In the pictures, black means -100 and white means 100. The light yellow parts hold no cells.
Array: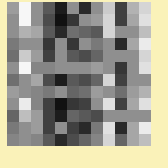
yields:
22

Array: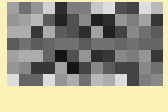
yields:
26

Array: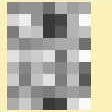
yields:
5

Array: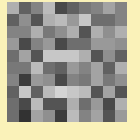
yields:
37

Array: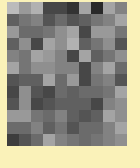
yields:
47

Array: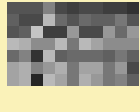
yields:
-34

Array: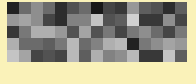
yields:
-73

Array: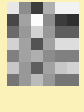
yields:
81
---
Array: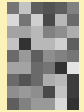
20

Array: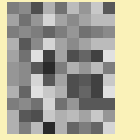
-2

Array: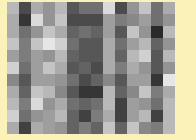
7

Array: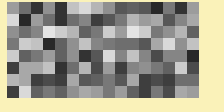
-41

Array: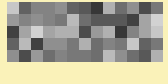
-14

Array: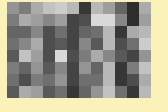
-13

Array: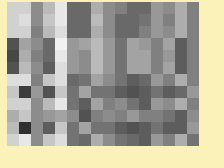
0
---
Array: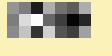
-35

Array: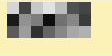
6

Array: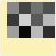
-92

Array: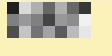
-29

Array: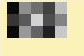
-22

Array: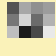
-79
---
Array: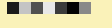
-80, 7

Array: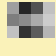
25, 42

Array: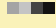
29, -86

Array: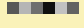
-32, -23

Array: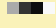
33, 95

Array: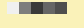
88, -39

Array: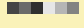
-46, 2

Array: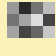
20, 56
